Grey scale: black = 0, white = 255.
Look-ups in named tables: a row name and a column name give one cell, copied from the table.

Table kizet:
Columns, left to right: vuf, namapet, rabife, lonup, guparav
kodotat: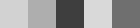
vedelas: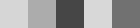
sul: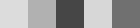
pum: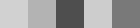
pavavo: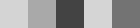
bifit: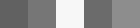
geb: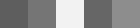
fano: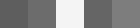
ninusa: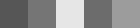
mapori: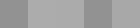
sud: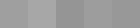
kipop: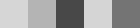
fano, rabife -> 244
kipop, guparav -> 116
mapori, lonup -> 146
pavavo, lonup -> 213
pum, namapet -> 179
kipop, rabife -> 72
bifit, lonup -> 107
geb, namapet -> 117
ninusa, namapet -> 117
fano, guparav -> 125
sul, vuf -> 220
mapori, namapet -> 172
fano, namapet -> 108
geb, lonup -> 102
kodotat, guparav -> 111
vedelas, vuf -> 214
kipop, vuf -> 214
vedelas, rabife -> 70
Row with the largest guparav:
mapori

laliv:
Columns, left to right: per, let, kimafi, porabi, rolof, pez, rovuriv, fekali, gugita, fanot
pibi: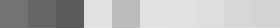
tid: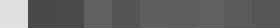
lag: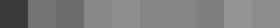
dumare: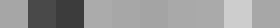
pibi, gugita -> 215
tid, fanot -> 87
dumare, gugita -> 205
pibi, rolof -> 188
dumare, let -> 73
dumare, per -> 166
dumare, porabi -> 171
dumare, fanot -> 167

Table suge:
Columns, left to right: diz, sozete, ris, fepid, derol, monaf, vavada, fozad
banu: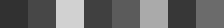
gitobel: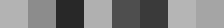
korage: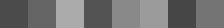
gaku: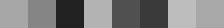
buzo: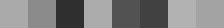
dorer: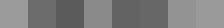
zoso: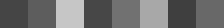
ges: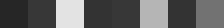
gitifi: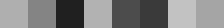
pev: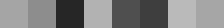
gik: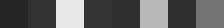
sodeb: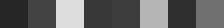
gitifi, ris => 32
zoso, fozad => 104
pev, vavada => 186
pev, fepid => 178
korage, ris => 171
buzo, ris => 47
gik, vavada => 47
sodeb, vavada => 47
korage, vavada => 70
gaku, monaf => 58
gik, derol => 47
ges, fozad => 114
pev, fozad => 166

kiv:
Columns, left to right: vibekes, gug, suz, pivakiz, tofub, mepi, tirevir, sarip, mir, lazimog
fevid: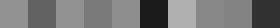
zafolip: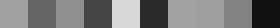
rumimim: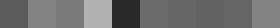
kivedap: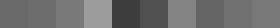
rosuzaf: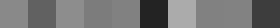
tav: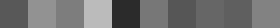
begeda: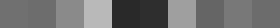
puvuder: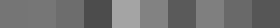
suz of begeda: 138
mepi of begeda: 46
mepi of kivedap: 80
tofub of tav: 43
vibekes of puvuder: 117
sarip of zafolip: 159
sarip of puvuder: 127
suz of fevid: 145
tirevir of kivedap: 132
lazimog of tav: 130
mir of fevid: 131
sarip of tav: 102
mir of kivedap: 113
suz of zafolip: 144
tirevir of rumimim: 102
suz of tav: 125
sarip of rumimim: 98

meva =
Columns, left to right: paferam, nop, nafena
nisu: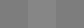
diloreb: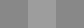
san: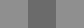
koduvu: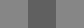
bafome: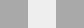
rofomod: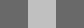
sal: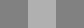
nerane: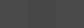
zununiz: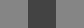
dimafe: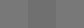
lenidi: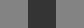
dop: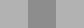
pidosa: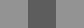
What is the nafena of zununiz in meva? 133
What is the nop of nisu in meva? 134
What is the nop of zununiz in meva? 67
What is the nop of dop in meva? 141
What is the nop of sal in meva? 176
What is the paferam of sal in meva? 129
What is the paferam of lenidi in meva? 131
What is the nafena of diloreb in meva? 136
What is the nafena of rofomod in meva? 105
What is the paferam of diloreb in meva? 136
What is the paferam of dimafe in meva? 120
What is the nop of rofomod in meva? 192
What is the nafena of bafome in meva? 169
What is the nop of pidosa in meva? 93
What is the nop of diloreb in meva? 157

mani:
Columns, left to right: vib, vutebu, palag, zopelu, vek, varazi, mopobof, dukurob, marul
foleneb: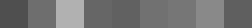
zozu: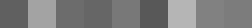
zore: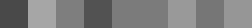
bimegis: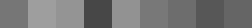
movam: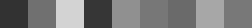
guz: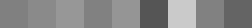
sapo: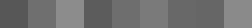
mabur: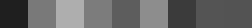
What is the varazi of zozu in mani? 88
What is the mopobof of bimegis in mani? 109
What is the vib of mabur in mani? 31
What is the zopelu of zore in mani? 82
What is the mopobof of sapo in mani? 104
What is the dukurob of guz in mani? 129
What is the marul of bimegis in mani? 101
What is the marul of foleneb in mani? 95
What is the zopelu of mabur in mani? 124
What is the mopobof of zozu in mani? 181
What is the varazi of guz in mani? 85
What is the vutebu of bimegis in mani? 158
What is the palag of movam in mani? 211

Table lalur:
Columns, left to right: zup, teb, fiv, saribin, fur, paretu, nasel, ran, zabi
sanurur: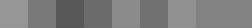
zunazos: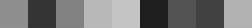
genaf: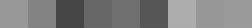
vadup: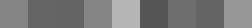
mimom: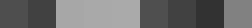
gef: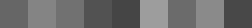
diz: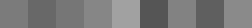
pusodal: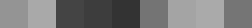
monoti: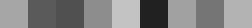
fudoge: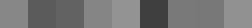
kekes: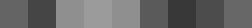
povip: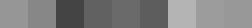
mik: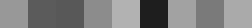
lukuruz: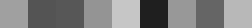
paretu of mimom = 79
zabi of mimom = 129
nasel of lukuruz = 152
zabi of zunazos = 177
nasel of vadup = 110
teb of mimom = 65

